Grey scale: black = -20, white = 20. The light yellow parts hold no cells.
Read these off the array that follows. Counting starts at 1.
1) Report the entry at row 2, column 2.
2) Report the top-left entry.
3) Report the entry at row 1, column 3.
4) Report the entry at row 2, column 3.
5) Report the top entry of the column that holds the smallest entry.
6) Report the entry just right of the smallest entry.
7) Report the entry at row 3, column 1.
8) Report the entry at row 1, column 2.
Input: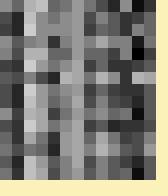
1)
-14
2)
2
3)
8
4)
10
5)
-18
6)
-10
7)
-10
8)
-4

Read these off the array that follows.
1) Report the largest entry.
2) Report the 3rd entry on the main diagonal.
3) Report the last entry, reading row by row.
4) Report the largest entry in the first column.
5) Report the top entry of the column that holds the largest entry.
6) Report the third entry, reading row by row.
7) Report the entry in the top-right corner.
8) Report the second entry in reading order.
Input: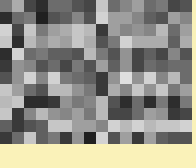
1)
15
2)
11
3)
-7
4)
13
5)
1
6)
-9
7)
-7
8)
7

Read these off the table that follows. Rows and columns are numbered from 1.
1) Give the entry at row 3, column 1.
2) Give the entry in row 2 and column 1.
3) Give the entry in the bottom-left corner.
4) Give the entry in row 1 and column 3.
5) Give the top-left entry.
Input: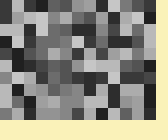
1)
9
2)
-11
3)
-1
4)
-11
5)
-11

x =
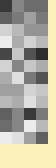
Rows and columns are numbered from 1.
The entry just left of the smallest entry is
-7
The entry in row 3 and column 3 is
3
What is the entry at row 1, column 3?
-3
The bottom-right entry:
-5
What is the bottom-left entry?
17
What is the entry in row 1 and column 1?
-11
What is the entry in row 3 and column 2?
9
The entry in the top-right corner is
-3
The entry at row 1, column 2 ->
1
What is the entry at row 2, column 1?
-5
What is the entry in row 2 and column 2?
-1

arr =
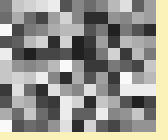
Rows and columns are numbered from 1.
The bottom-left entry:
19
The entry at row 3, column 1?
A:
19
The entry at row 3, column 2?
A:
-9
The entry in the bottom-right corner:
3
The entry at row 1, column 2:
11
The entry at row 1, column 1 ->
-1
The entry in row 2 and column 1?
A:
-3
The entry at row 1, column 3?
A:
13
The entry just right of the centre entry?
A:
-11
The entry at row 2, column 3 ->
-3
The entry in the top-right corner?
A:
5
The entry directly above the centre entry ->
-15
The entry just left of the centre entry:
19
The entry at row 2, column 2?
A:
7
